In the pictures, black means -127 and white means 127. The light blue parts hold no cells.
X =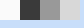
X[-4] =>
122

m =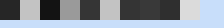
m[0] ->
-89
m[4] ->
-74
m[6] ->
-75
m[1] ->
67

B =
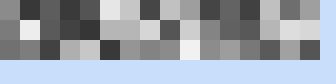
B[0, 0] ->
11
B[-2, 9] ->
78
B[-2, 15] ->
87
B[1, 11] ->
-30
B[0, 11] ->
-28
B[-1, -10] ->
21
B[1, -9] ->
86
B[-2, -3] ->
54
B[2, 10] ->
12
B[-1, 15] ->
-42
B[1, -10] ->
54
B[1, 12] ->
-39
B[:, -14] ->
[-34, -37, -61]
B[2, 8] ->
11
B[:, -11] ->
[102, 54, -70]

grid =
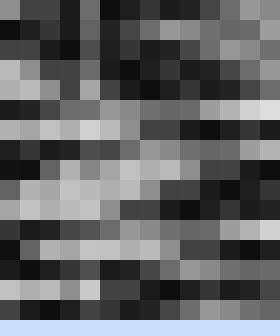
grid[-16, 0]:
14
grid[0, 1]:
-61
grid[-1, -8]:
-99
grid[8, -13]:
-111
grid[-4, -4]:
-60
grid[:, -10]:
[-19, -29, -50, -20, 38, -16, 79, -49, 5, 57, 65, -44, 66, -48, 73, -60]
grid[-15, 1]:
-97
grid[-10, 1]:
38
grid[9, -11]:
65
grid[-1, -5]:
-19
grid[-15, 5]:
-92
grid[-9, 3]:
-92
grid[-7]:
[-29, 49, 38, 65, 57, 47, 58, 14, -61, -60, -100, -113, -97, -73]
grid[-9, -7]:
23
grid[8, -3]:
-60
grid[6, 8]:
-60
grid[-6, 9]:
-113
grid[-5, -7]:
9
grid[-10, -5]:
-100
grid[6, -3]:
-97
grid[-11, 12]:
81
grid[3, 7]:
-97
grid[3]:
[58, 14, -61, -60, -20, -100, -113, -97, -73, -99, -92, -57, -19, 23]
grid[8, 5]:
38
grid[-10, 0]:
49
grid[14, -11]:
14
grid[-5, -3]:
29
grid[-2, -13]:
47
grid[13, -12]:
-97
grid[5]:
[-99, -92, -57, -19, -16, 23, 9, -15, -25, -21, 29, 51, 81, 93]
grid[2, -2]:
9
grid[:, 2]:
[-60, -73, -100, -61, 14, -57, 65, -99, -29, 38, 47, -92, 49, -97, 58, -113]
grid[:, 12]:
[23, -21, 9, -19, -57, 81, -73, 29, -100, -97, -99, 51, -113, -25, -92, -15]
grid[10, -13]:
65
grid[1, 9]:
9
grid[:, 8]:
[-99, 23, -92, -73, -97, -25, -60, 9, 58, -61, -100, -15, 14, -19, -113, -57]

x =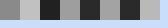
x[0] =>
10
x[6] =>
-85
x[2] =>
-94

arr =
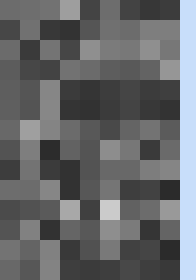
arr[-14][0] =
-19
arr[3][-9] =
-35
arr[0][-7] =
-13
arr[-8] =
[-23, 31, 4, -20, -39, -54, -27, -12, -36]
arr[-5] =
[-18, -19, 6, -77, -40, -10, -65, -61, -84]
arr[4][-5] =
-74
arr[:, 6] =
[-60, -19, -7, -38, -58, -59, -27, -8, -23, -65, -30, -4, -62, -55]
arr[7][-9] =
-44
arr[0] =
[-19, -17, -13, 30, -59, -18, -60, -72, -67]
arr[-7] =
[-44, -1, -83, -29, -43, 13, -8, -69, -21]
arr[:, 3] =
[30, -76, -57, -13, -68, -75, -20, -29, -77, -77, 40, -26, -70, -65]
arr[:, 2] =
[-13, -71, -11, -60, 6, 7, 4, -83, -68, 6, -37, -77, 1, 3]
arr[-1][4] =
-68
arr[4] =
[-33, -42, 6, -68, -74, -66, -58, -67, -64]
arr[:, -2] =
[-72, -1, 15, -28, -67, -71, -12, -69, -2, -61, -19, -74, -58, -65]
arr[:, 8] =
[-67, -1, -8, 22, -64, -76, -36, -21, 5, -84, 25, -27, -84, -70]
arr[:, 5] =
[-18, -15, -4, -34, -66, -68, -54, 13, -23, -10, 75, 14, -6, -65]
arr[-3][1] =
1
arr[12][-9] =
-12
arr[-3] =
[-43, 1, -77, -26, -39, 14, -4, -74, -27]
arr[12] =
[-12, -27, 1, -70, -46, -6, -62, -58, -84]

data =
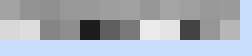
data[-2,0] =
35
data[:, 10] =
[24, 22]
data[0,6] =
33
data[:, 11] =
[27, 55]
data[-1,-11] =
93
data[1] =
[87, 93, 5, 14, -98, -33, -6, 106, 99, -60, 22, 55]
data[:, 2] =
[16, 5]
